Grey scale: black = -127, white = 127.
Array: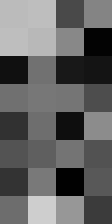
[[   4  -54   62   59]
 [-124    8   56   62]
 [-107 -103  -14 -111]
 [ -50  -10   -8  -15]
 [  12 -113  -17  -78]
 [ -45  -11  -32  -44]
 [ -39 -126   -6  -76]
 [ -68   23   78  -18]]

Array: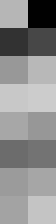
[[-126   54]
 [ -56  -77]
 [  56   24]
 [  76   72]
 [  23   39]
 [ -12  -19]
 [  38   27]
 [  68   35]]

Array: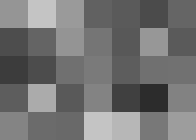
[[-26 -52 -37 -30  26  68  21]
 [-37  23 -39 -10  20 -27 -50]
 [-14 -15 -34  -5 -15 -51 -67]
 [  2 -83 -63   3 -38  43 -34]
 [ 29  -7  55  68 -22 -20   4]]

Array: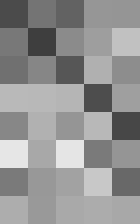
[[ 21  22 -29 -11 -52]
 [ 65  30  11 -65  -7]
 [ 13  48 -41   6 -15]
 [ 31 -50  53  56  57]
 [-56  56  21  49   7]
 [ 21  -5 101  40 102]
 [-23  72  34  24  -5]
 [ 40  44  41  25  45]]

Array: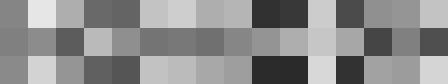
[[ 67  21  16 -52  76 -71 -78  53  46  78  67 -27 -22  46 102   5]
 [-48   0 -58  39  70  46  20   6 -15  -7 -11  15  58 -35  12   0]
 [ 85  28  34 -77  88 -85 -84  30  40  59  66 -42 -31  21  83  10]]

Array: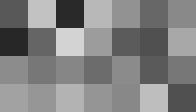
[[  9 -24  18  56 -86  66 -39]
 [ 40 -47 -36  28  83 -26 -88]
 [ -8 -37  11 -19   6  -8  12]
 [-47  62   8  21  51  22  34]]
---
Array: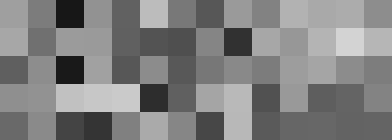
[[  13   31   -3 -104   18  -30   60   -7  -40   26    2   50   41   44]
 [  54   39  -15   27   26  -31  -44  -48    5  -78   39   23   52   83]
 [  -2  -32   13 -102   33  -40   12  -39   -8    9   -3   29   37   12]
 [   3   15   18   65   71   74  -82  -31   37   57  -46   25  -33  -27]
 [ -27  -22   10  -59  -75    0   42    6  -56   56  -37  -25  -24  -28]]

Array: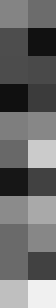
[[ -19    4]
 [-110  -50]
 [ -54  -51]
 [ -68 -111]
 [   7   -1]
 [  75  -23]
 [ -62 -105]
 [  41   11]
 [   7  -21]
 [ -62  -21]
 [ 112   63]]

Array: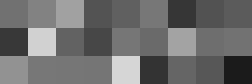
[[ -36  -14    2   33  -44  -31   -8  -73  -45]
 [ -13  -71   81  -29  -56   -9  -21   35  -17]
 [-100   18   -8   -9  -10   86  -76  -26  -40]]

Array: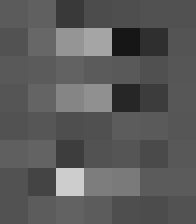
[[ -46  -36  -31  -70  -51  -49  -46]
 [ -43  -45  -24   21   37 -105  -80]
 [ -41  -38  -36  -29  -36  -38  -47]
 [ -40  -42  -27    5   16  -89  -67]
 [ -41  -45  -41  -49  -47  -35  -37]
 [ -39  -32  -28  -66  -45  -42  -53]
 [ -36  -45  -59   77   -2   -5  -36]
 [ -45  -45  -35  -29  -35  -49  -51]]

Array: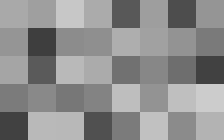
[[ 21  41  31  71  43 -39  30 -50]
 [ -5  21 -65  12  15  46  33  19]
 [-62  37 -37  57  43 -14   7 -17]
 [ 76  -4   9  -8   3  62  19  63]
 [ 51 -62  57  56 -47  -4  65  11]]

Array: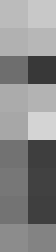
[[ 72  59]
 [ 55  49]
 [-71 -17]
 [ 51  43]
 [ 84  39]
 [-65 -13]
 [-62  -8]
 [-64 -12]
 [  3  12]]
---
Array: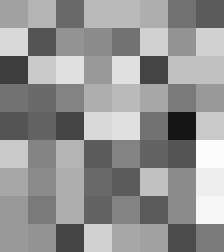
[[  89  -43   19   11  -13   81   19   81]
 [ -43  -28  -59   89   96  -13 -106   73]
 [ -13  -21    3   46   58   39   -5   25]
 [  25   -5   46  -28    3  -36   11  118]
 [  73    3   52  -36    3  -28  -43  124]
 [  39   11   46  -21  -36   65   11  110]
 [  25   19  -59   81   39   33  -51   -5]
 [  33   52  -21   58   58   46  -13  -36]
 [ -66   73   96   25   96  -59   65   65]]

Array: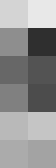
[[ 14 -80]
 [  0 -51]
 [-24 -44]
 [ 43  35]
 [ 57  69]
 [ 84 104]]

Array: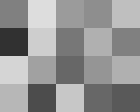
[[ 55 -51  71 -24 -38]
 [ 85  33 -24  21  48]
 [-78  78  -8  48   0]
 [  0  93  27  14  63]]

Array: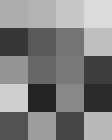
[[ 78 -92   8 -84]
 [-72 -38 -11  63]
 [ 21 -24  -5 -66]
 [-45  29 -58  57]
 [ 45  51  70  91]]

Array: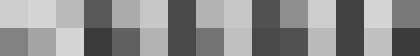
[[  1  36  85 -68 -30  51 -54 -12  64 -54 -46  58 -61  64 -68]
 [ 77  85  58 -38  43  71 -54  51  71 -46  15  77 -61  85  -6]]

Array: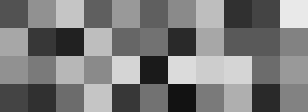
[[ -59  -79  -19   69  -72  -13 -109   -5   47  -86    2]
 [  39  -72  -94   62  -25  -13  -86   39  -38  -38    2]
 [  17   -5   55   10   85 -101   91   77   85  -19   25]
 [ -45   17   69  -32   25  -32   10   62  -79  -59  105]]
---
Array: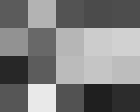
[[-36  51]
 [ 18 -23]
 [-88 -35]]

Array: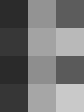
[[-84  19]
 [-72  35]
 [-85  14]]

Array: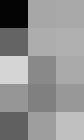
[[-123   39]
 [ -27   45]
 [  85    9]]

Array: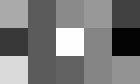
[[ 42 -36]
 [-71 -36]
 [ 90 -36]]

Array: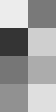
[[108  -6]
 [-75  79]
 [ -9  44]]

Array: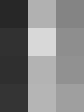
[[-88  49]
 [-78  88]
 [-80  51]]

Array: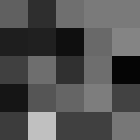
[[-31 -81]
 [-97 -95]
 [-63 -17]]

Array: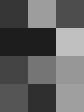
[[-73  29]
 [-98 -98]
 [-59 -10]]
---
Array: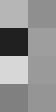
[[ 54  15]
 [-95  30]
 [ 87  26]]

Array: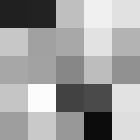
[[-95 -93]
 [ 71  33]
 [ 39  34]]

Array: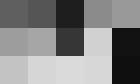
[[-32 -42]
 [ 29  38]
 [ 67  86]]

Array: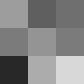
[[ 29 -32]
 [ -4  20]
 [-87  44]]

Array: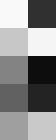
[[ 121  -79]
 [  71  117]
 [   3 -114]]

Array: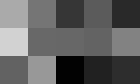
[[ 42 -10]
 [ 82 -23]
 [-29  24]]

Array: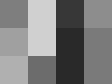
[[ -1  80]
 [ 32  80]
 [ 48 -19]]

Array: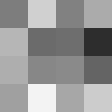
[[ -2  80]
 [ 54 -20]
 [ 46   7]]

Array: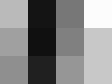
[[  58 -107]
 [  32 -111]
 [  15  -95]]
